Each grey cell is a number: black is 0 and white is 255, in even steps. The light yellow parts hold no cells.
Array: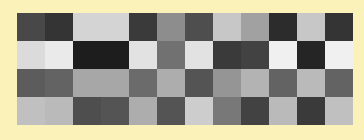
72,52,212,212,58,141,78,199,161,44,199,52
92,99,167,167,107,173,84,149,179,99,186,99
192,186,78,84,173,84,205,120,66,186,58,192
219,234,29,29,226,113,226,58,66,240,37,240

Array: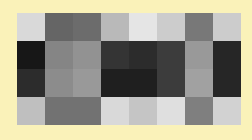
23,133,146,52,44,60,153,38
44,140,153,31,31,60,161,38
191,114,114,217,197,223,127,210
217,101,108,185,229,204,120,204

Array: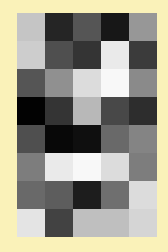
2,52,184,72,45
79,8,15,105,132
85,144,220,248,138
105,93,29,111,220
125,234,248,220,125
197,37,85,23,151
205,79,52,234,59
228,66,191,191,213

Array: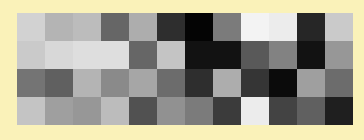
116,96,180,138,166,108,46,173,53,11,159,108
196,159,151,188,81,145,123,59,236,67,96,31
202,216,222,222,102,196,18,18,89,130,18,151
210,180,188,102,173,46,4,123,243,236,38,202

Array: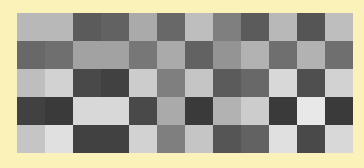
65,58,216,216,73,170,58,178,204,58,232,58
104,111,162,162,119,170,98,148,178,111,178,111
184,184,91,98,170,104,190,127,91,184,85,190
190,210,73,65,204,127,197,91,104,216,79,210
197,224,65,65,210,127,197,85,98,224,73,216

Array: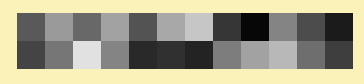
68,118,225,132,41,48,35,125,162,184,110,62
89,154,104,162,83,168,198,54,7,132,76,27

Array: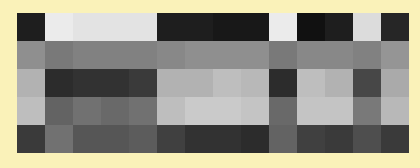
30,235,227,227,227,30,30,24,24,235,17,30,220,38
58,113,86,86,92,64,50,50,44,99,64,58,78,58
143,121,129,129,129,136,143,143,143,121,136,136,129,149
178,44,50,50,58,178,178,190,184,44,190,178,71,170
190,99,113,105,113,190,202,202,196,105,196,196,121,184

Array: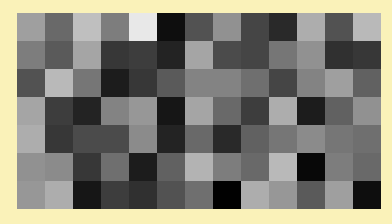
82,185,118,28,55,90,131,131,111,69,131,159,97
125,90,165,55,61,35,165,75,69,118,145,48,55
145,139,55,111,28,97,179,125,105,185,8,125,105
151,173,22,61,48,82,111,1,173,151,90,159,14
159,105,191,125,232,14,82,145,69,41,173,82,185
165,61,35,131,151,22,165,105,61,173,28,97,145
173,55,75,75,139,35,105,41,97,118,139,118,111
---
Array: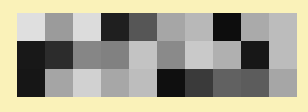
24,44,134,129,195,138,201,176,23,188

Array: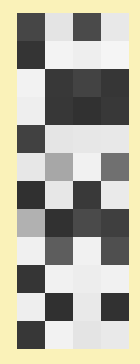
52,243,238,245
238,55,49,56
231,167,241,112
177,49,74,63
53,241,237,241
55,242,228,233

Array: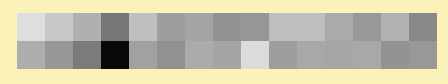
174,151,123,9,161,145,171,165,219,158,168,166,168,147,152

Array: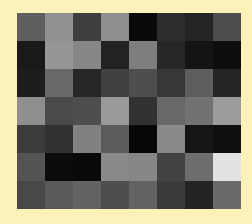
25,150,135,34,126,39,20,13
143,74,78,153,49,104,114,156
84,12,9,137,135,67,109,226

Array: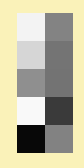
214,116
249,58

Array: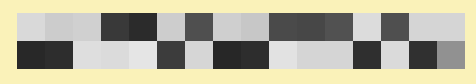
40,45,222,219,229,60,214,39,45,226,213,213,47,218,48,145

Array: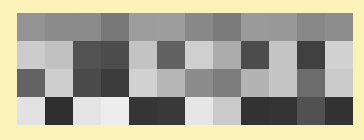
204,193,82,76,195,97,207,172,76,197,64,210
226,46,228,237,53,56,230,202,50,52,81,50

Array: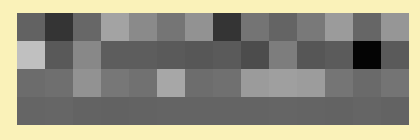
192,89,136,93,93,90,87,90,76,125,86,91,4,90
101,102,99,98,99,100,100,100,100,101,100,99,101,99
